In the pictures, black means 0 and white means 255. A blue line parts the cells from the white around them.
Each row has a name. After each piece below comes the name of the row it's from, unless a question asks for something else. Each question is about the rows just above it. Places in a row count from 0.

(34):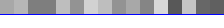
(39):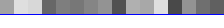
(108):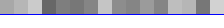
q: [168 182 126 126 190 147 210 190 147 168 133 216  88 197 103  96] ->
(34)
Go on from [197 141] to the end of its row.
[133 155 133 190 182 119 210]
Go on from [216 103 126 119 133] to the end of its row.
[147  81 176 168 223  73 147 111  96]
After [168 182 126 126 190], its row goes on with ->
[147 210 190 147 168 133 216  88 197 103  96]
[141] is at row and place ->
(108), 8

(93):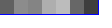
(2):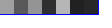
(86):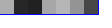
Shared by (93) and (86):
[174]
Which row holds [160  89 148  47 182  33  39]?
(2)
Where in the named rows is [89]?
(2), 1
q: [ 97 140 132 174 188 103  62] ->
(93)
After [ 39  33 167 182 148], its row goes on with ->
[70]
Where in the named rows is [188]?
(93), 4
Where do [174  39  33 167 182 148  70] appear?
(86)

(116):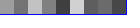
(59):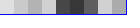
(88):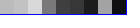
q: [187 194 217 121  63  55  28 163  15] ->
(88)
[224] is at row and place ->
(59), 0
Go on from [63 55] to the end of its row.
[ 28 163  15]
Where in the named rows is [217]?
(88), 2

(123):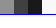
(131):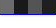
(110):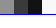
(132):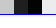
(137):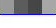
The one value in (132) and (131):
[31]
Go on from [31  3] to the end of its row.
[236]
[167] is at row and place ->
(137), 3
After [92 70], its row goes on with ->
[167]
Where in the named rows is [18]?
(110), 2

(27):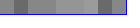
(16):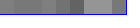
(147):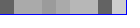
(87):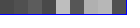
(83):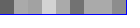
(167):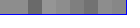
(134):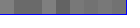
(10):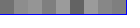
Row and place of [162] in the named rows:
(83), 2
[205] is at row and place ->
(147), 8

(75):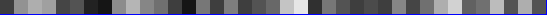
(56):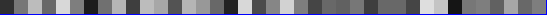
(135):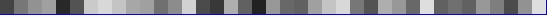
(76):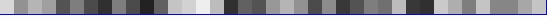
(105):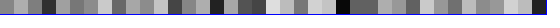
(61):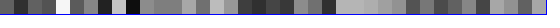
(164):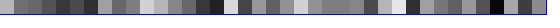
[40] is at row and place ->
(135), 4
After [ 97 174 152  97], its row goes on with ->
[202 152 112 188 140 152 210 188  34]
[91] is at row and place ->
(61), 5

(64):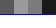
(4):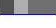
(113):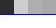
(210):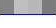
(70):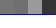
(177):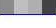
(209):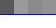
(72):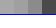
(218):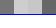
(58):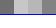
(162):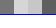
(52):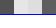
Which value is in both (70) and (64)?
[154]
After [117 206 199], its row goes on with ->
[103]
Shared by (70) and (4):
[111]
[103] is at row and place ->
(218), 3

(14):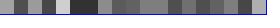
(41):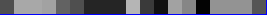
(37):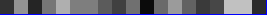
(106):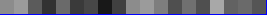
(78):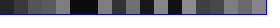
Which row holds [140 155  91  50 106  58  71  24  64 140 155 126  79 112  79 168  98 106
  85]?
(106)
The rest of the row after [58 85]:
[ 91 126  11  11 126  50 112  24 134  17 140  64  71 126 106 134]
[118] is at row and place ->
(37), 3

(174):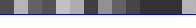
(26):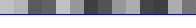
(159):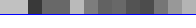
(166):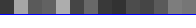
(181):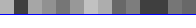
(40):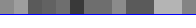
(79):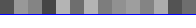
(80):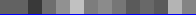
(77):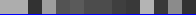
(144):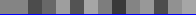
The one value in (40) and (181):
[180]
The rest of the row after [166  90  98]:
[173  69 104  57  50  76  69  90 125 118]
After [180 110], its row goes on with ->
[180 125 145 158 132 173  83 110]
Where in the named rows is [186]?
(159), 5

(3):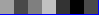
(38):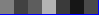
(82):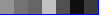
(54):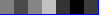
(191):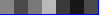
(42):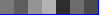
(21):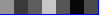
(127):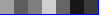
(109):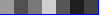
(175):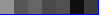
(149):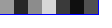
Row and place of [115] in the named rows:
(82), 1
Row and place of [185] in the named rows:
(191), 3
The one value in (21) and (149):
[58]
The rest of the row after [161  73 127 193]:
[51  1 73]
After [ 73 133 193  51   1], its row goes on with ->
[58]
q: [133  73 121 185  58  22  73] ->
(191)
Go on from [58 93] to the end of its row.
[199  86   7  73]

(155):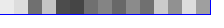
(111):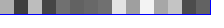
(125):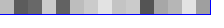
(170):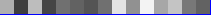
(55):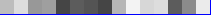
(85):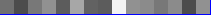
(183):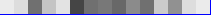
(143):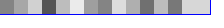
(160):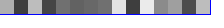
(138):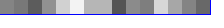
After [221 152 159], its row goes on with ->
[ 69  92  84  69 182 243 215 221  92 139 235]
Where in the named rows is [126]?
(138), 10
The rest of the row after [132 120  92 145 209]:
[243 182 182  84 139 126 215 167 132 104]
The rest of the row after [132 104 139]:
[112 203 145 221 159]
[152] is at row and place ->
(55), 2

